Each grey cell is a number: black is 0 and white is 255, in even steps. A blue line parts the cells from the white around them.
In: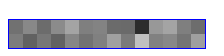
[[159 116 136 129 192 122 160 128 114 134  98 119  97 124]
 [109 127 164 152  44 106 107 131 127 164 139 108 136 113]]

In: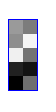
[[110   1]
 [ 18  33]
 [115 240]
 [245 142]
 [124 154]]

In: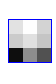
[[ 81 141  14]
 [197 224 203]
 [211 254 226]]

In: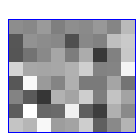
[[180 137  95 206 163 157 248 182 196]
 [138 176  61  94 240 106 103 255  92]
 [163 195 126 206 164 178  54  90 131]
 [116 165 122 122 176 132 154 248  87]
 [244 132 130 207 177 167 165 167 212]
 [200 129  57 172 125 166 137 115  85]
 [202 191 129 136  79 136 140 146  86]
 [186 133 152 138 142 127 154 136 141]]

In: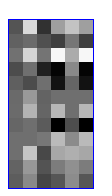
[[ 86 140  86  69 137  93]
 [124 144 124  83 152  99]
 [167 175 167  72 197 111]
 [186 139 186 119 111 111]
 [  0  77   0  91 111 102]
 [183 111 183 101 179 107]
 [111 111 111  99 153 106]
 [ 18 101  18 111  76  95]
 [  4 137   4  32 111  76]
 [247 171 247 116 213 113]
 [ 63 118  63  80 107  97]
 [159 195 159  49 217  84]]

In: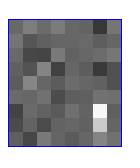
[[113 132 102  90 101 121  70  95]
 [101 202  97 102  99  75  99  75]
 [ 95 247  99 112  90  98 106  67]
 [111 113  95  94  76 113 103 106]
 [ 81  97 102 108  92 102 134  92]
 [ 81  58  93 102  65 132  83  96]
 [118 108 103  98 121  69  71 105]
 [102  94 105 102 102  96  85 116]
 [117  55  99 103 123 107 125 104]]

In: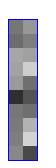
[[ 73 136]
 [211 126]
 [178 122]
 [111 119]
 [ 83  47]
 [111 154]
 [206 162]
 [160 166]
 [125 109]
 [150 118]]

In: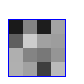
[[186  62 161 176]
 [149 120 132 175]
 [157 161 205  95]
 [163  29 132  26]]

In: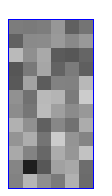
[[107 177 122 143 182 130]
 [109 168 161  87  30 133]
 [194 150 172 103 131 169]
 [132 148 204 116 173 148]
 [172 113 135  96 144 177]
 [152 139 159 187 118 140]
 [204 123 180 185 113 145]
 [184 129 130  92 163  89]
 [ 95 123  99 166 121  86]
 [101  87  91 169 143 186]
 [153 137 154 139 138  97]
 [116  96 151 125 122 124]]
